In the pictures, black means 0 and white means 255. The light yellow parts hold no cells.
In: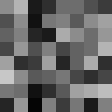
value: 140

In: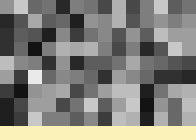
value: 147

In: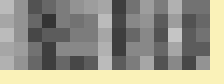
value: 187

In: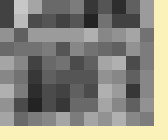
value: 66

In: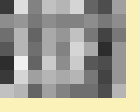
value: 57

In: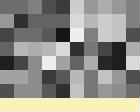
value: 109

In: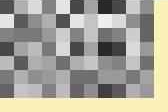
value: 81

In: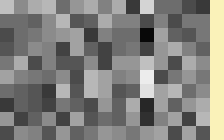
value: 192
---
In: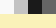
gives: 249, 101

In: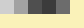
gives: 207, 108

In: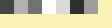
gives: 69, 157

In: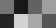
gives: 117, 86

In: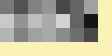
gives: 121, 72

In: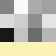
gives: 131, 182

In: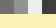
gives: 112, 61

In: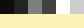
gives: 13, 204

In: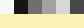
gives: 247, 71
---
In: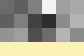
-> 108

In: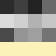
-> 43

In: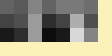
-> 99

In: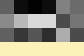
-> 97

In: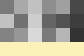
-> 122

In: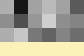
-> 174

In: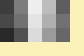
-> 61

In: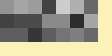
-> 147

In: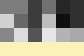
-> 124

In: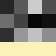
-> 38
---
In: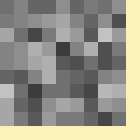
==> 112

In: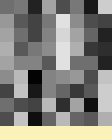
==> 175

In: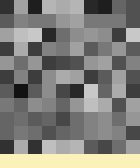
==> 161

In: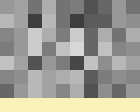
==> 152

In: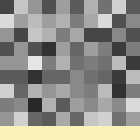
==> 158

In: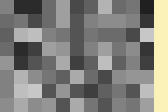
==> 159

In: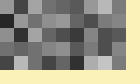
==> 123

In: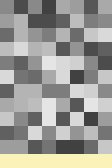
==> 199

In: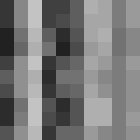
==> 144
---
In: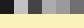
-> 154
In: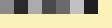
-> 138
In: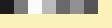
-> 144
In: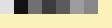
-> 135
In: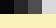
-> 39
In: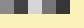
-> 117
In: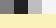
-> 126
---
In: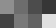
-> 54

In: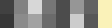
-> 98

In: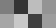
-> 148

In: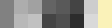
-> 205

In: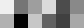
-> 137

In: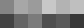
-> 191
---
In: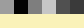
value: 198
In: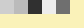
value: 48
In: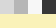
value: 182
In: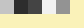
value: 68
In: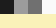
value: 156
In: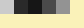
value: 22
